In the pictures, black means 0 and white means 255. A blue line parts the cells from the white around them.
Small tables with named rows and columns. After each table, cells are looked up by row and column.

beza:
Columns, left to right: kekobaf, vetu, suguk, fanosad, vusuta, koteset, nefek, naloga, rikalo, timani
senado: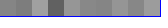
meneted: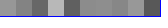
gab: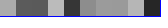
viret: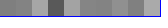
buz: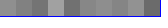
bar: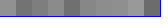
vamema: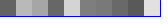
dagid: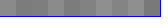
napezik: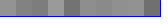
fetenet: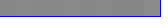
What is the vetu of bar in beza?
115
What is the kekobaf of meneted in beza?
151
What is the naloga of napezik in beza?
144
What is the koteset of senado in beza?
136
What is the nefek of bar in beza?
141
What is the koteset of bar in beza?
135
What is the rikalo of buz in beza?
146
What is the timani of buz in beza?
107
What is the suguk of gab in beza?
90
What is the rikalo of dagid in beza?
143
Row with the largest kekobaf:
gab

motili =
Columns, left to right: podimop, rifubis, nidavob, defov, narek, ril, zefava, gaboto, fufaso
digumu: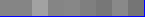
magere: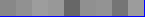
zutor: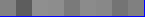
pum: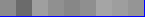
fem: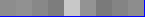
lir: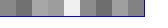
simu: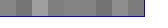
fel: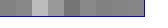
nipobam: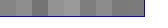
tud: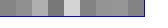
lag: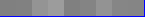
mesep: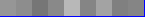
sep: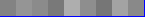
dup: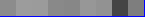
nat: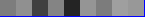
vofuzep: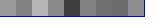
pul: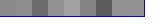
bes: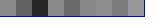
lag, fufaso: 133
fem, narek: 200
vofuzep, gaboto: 109
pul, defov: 146
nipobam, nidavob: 116
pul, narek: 162
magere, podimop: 136
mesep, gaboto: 128
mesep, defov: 137
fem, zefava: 122
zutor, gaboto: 116
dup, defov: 137
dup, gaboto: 68
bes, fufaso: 151
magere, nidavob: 157
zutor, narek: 122
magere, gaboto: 117

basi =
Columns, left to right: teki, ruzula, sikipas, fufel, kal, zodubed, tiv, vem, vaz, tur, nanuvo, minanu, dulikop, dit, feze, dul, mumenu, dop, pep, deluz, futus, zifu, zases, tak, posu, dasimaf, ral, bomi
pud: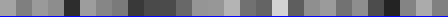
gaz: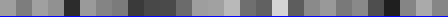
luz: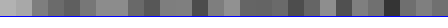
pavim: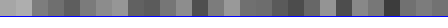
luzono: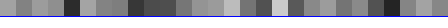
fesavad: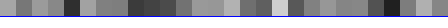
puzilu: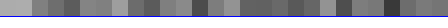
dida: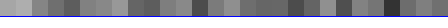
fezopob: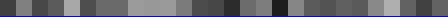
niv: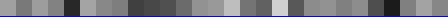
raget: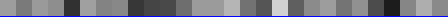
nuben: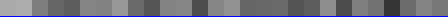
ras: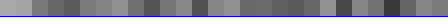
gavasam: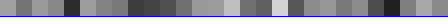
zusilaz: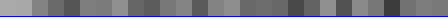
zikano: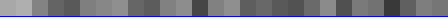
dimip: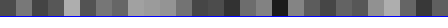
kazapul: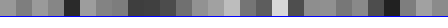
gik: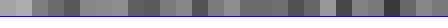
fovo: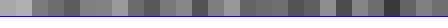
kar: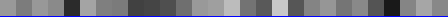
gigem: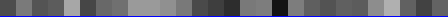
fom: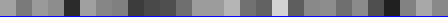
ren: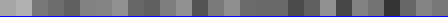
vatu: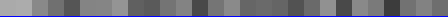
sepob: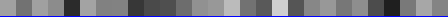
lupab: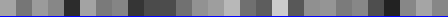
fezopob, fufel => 91
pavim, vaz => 97
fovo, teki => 168
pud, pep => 94
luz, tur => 87
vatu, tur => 90
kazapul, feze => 189
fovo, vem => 153
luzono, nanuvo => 78
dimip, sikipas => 68
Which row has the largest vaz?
dimip

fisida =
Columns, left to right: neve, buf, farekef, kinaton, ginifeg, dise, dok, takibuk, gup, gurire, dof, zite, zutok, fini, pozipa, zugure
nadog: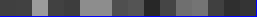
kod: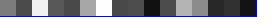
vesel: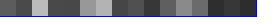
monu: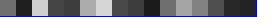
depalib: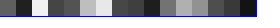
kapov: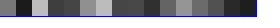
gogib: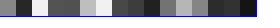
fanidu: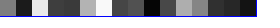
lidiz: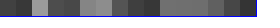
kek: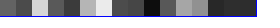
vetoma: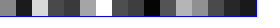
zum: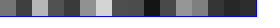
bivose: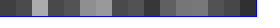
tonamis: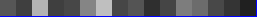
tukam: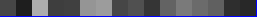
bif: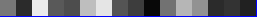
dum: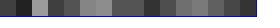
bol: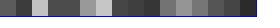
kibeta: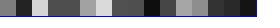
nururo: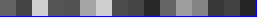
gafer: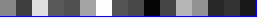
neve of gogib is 135
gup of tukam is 80
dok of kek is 235
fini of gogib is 44
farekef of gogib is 241
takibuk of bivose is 74
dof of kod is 76
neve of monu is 111
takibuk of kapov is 70
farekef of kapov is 189
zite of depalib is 176
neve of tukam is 70
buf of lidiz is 56

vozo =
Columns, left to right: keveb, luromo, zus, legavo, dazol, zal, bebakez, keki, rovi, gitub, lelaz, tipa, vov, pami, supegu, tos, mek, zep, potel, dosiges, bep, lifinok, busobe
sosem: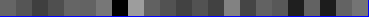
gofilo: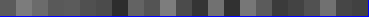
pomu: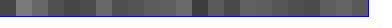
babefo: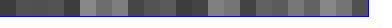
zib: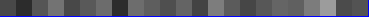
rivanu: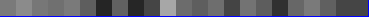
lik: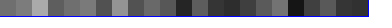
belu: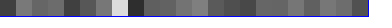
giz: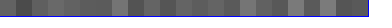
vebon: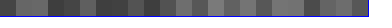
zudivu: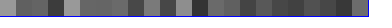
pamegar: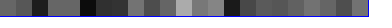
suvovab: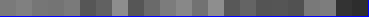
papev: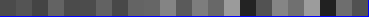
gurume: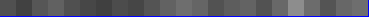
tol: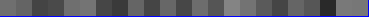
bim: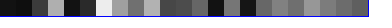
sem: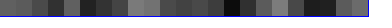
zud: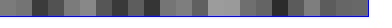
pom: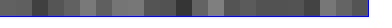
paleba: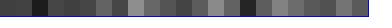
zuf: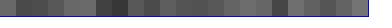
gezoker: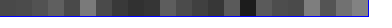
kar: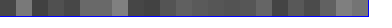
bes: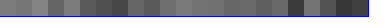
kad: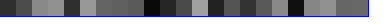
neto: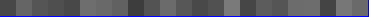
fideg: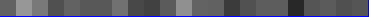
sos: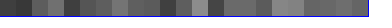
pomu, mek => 94
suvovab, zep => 85
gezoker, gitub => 53
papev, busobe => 81
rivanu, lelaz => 167
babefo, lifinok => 116
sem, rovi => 122
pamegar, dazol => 102
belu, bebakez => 119
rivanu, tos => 115
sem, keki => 68
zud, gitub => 53
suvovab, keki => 141
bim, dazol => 18
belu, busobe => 81
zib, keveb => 72
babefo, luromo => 81
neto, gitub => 83
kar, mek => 101

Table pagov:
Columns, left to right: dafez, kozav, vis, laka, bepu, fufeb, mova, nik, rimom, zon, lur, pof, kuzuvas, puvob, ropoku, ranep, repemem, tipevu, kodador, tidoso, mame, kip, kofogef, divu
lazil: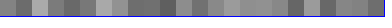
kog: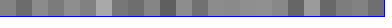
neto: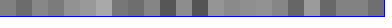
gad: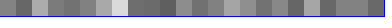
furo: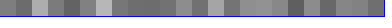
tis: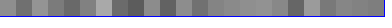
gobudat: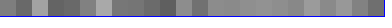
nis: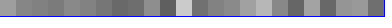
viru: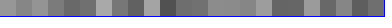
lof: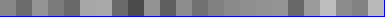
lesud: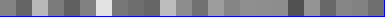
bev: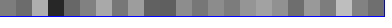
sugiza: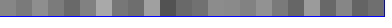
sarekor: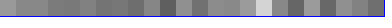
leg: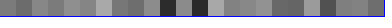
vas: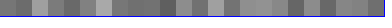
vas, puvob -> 160
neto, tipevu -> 134
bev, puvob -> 140
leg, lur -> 44
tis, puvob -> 132
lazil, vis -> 170
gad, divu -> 105
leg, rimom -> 110
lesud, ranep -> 143
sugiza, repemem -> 146
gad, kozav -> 103
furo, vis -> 173
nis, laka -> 123
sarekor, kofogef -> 130
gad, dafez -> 131

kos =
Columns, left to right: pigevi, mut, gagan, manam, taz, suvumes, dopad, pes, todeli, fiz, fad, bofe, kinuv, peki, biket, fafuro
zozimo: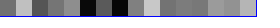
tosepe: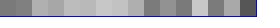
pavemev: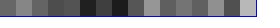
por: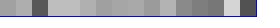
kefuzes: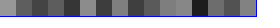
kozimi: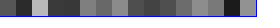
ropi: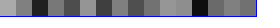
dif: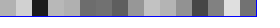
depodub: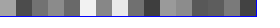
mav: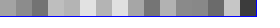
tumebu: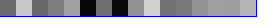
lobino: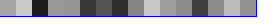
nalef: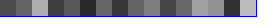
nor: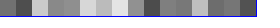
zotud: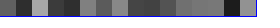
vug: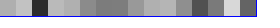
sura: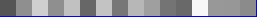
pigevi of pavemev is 103
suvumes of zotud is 128
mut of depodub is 76
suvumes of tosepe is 185
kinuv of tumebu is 147
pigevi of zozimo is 113
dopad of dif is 113
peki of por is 119
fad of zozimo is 115
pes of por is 166
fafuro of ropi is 113
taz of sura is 193
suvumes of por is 176
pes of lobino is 44
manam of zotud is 59
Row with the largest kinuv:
sura

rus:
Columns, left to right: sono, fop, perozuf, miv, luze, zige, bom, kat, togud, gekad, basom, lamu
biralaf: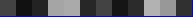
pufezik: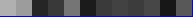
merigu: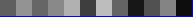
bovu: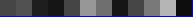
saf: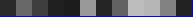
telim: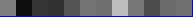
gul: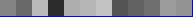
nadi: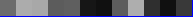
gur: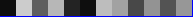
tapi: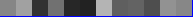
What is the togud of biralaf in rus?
43
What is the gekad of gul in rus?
110
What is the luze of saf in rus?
29
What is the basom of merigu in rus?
131
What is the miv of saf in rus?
32
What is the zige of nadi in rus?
22
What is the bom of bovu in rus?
111
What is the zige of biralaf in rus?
39
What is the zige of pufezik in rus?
27
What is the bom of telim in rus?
111
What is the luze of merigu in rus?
177
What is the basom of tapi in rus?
146
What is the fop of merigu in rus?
148
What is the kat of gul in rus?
85

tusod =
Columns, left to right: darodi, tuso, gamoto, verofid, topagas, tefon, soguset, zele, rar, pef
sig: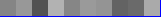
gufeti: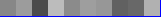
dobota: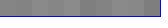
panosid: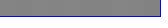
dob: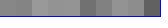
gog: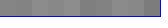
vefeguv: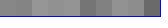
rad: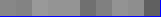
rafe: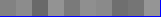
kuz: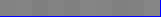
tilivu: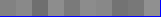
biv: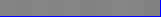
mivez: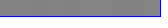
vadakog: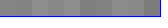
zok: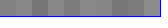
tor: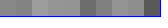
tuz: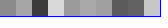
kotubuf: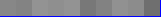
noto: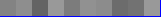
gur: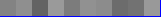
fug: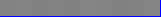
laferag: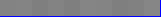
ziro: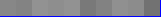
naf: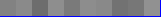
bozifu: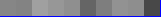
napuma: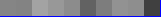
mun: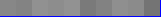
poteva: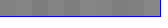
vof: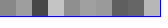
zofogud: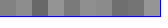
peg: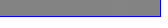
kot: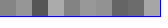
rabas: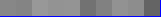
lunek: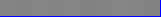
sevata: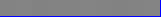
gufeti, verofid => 188
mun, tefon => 122
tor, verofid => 149
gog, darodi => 133
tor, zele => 147
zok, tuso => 135
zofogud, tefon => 143
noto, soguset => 140

